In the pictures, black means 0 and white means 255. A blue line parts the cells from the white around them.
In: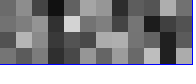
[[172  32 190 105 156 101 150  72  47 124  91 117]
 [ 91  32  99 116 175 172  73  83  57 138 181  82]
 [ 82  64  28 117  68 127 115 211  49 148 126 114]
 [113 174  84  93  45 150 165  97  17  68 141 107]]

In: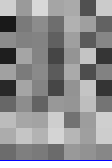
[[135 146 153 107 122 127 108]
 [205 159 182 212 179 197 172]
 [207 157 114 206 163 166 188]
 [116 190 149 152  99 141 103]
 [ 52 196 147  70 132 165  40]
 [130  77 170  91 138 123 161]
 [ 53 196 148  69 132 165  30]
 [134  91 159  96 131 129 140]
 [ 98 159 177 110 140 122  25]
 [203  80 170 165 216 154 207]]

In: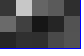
[[ 83  73  47  48  38]
 [ 82  37  22  64 106]
 [ 46  90 101 199  54]]

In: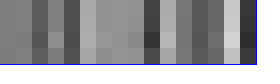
[[ 59 192 103  89 118 167  73 146 149 142 165  81 124  94 129 124]
 [ 46 211 109  86 116 181  52 135 145 150 173  75 140  86 123 126]
 [ 52 202 104  87 117 173  65 144 149 146 170  78 129  91 127 125]
 [ 55 199 103  87 118 171  68 145 149 145 169  79 127  92 128 125]]

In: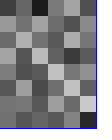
[[ 40 131  88 101  86 113]
 [201 106 158  88 119 116]
 [ 96 193 111  75 158  87]
 [145 119 193  90  80 125]
 [ 91  59  97 187  85 164]
 [118 172  89 115 176 107]
 [138  81 109 162 114 153]
 [ 80 164 122  27 102  63]]

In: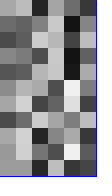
[[ 69  55 190  40 156 156]
 [ 91 240  78 117 208 153]
 [ 56 170 134  37 210 168]
 [189 126 165 204 109  75]
 [ 65 223  99  69 210 166]
 [125 240  78 170 181 140]
 [171  24 199 182  93  85]
 [ 97  19 201  78 123 135]
 [189  67 183 204  93  75]
 [133  19 201 129  98 108]
 [ 56 109 165  37 188 168]]

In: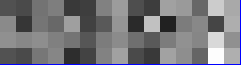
[[175 253 101 142 162  57  74 161 130  67  45 134 119  74  82]
 [144 217 134 145 124  89 111 139 124  86 116 128 142 135 144]
 [174  69 136 124  33 193  42 149  89  65 159 104 117  54 138]
 [169 204 103 154 161  61  78 156 129  62  57 126 115  74  81]]
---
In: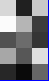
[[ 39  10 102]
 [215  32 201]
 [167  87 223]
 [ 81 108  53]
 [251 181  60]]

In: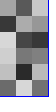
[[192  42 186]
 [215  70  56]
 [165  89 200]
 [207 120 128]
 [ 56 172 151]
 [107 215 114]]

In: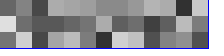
[[223 110  88  88 102 116 172  95 110  64  95 187 124]
 [102 131  72 172 165 158 138 138 152 180 172  49 201]
 [116 208  72 165 187 124  49 208 193  80 131 144  80]]

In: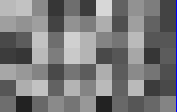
[[110  34 104 138 117 152  34 104  86 104 132]
 [ 60  54 186 125 201 180  73  86 167  54  92]
 [ 73  92 194 110 208 180 132 117 186  86  86]
 [159 146 159  67 146 125 174  79 159  98  67]
 [167 152 132  73 117  92 174  92 138 117  79]
 [ 86 174 194  98 180 132 186  98 186  60  73]
 [186 194 138  54 110  60 215  98 146 125  67]]

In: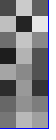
[[191  36 230]
 [165 137  81]
 [103 145 125]
 [ 44 153  52]
 [ 29 179  81]
 [118 185 159]
 [110 197 137]
 [ 73 203  95]]

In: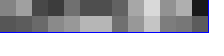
[[ 86  92 106 138 152 182 182 112 152 197 125 119  92]
 [132 160  72  60 112  78  78  98 167 217 146 175  25]]
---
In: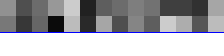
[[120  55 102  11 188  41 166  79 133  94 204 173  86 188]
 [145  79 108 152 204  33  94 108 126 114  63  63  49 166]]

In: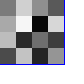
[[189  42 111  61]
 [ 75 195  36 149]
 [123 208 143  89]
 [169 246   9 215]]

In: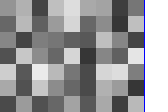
[[134  68 126 118  96  88 191 134  68]
 [169  81 199 140 103  74 177 155  54]
 [206  88 235 185 118  74 214 221 126]
 [ 74 155  81 103 163  88 169  62 185]
 [148 177  68 191 221 169 163  62 118]
 [103 185  96 155 214 103 140  54 191]
 [ 81 199 140 103 214  54 134  96 229]]

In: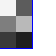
[[ 58  31]
 [244  92]
 [126 185]]

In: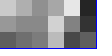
[[ 95 111 124 187  72  95]
 [152 137 137 210 130  51]
 [202 175 144 167 231  37]]

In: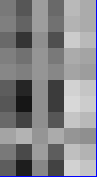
[[ 86  22 143  59 216 204]
 [ 93  29 135  66 210 197]
 [ 93  37 143  59 210 197]
 [105  52 143  79 204 185]
 [105  66 143  86 197 185]
 [121  73 157  93 191 179]
 [121  86 157 105 185 171]
 [127  99 157 113 179 171]
 [127 113 149 121 171 164]
 [135 127 149 135 164 157]
 [164 179 149 171 149 143]]

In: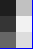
[[ 30 193]
 [102 221]
 [ 53 242]]
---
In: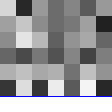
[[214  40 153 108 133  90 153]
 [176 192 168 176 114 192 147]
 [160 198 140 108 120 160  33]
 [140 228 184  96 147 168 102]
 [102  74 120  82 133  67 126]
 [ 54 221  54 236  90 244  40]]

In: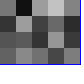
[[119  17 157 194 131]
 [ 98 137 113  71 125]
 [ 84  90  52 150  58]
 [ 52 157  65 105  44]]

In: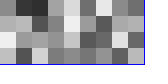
[[239 155 163 147 198  89 104 225 104]
 [192  83 210 124 139 118 147  96 186]
 [178 186  83 131 239 155  89 170 178]
 [139  54  47 163 218 111 232 139 111]]

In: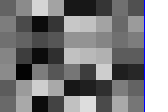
[[139   3 125  86 118  61 206  31  39]
 [133  61  11  47 193 185 177  92  92]
 [125  74  11  53 199 193 163 105 155]
 [112  99  74  86 147 147 133 112 125]
 [105 169  11  67 193 221  74 169 118]
 [ 99 139 213 163  23  23  53 112  80]
 [ 92 155 206 169  23  31  47 125  99]]

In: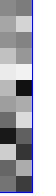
[[235 242]
 [206  53]
 [193 151]
 [185  17]
 [166 212]
 [158 172]
 [145 131]
 [137 124]
 [116  60]
 [108 219]
 [102 172]
 [ 24  96]]

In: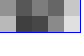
[[185  63  71 138 224]
 [146  87 125 102 199]]
